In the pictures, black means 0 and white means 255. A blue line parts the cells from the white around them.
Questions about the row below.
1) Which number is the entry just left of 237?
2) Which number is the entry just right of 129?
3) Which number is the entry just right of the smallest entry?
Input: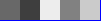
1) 62
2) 203
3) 237

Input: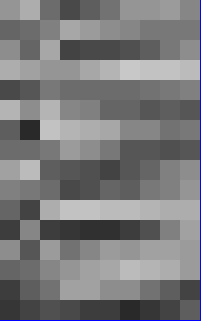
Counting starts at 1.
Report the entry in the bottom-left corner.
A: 54
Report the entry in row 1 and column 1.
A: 149
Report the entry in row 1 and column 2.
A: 173
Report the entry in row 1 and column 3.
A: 108
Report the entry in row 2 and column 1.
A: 101
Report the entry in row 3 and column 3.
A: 167
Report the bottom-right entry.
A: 94
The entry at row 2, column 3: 128
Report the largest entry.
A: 200
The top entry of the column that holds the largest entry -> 149
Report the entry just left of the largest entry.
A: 180
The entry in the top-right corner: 134
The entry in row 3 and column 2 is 101
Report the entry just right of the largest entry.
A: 194
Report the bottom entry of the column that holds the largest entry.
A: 41
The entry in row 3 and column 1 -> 141

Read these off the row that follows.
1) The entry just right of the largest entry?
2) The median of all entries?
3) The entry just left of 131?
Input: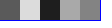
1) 30
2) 131
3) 169

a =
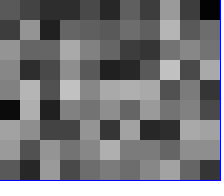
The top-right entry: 3
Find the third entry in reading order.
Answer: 45
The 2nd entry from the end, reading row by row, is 101
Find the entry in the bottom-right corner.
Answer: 53
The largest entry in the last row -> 162
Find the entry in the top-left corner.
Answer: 89
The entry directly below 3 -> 109
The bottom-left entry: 89
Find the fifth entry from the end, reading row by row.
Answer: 109
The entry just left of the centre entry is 135
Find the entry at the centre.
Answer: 169
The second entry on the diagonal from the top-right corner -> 89
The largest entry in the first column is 162
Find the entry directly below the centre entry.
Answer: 142
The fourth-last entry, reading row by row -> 135
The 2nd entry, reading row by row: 67
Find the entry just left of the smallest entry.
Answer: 61
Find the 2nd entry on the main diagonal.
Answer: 148

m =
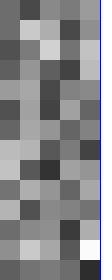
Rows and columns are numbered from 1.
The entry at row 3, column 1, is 81
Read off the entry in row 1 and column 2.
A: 73
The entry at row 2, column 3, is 174
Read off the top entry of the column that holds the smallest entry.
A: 155
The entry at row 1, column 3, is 137
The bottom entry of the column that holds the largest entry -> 45
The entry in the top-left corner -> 109
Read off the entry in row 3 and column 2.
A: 123
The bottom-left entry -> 95
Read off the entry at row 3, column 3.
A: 209

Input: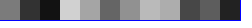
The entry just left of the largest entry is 18
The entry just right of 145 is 186
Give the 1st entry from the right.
34
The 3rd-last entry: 71

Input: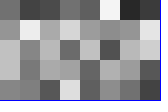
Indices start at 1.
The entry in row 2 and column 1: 149
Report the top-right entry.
59
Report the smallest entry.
40
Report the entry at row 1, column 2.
67
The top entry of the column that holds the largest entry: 244
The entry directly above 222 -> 162
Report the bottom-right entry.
67
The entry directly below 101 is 95
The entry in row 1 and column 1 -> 113
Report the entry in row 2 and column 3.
170
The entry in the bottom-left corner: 134
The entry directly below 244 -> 141

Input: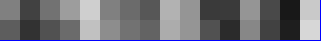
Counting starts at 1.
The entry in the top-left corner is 128
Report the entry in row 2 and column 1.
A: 93
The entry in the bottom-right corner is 215
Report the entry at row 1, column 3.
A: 114
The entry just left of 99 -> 114
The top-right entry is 201
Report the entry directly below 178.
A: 172
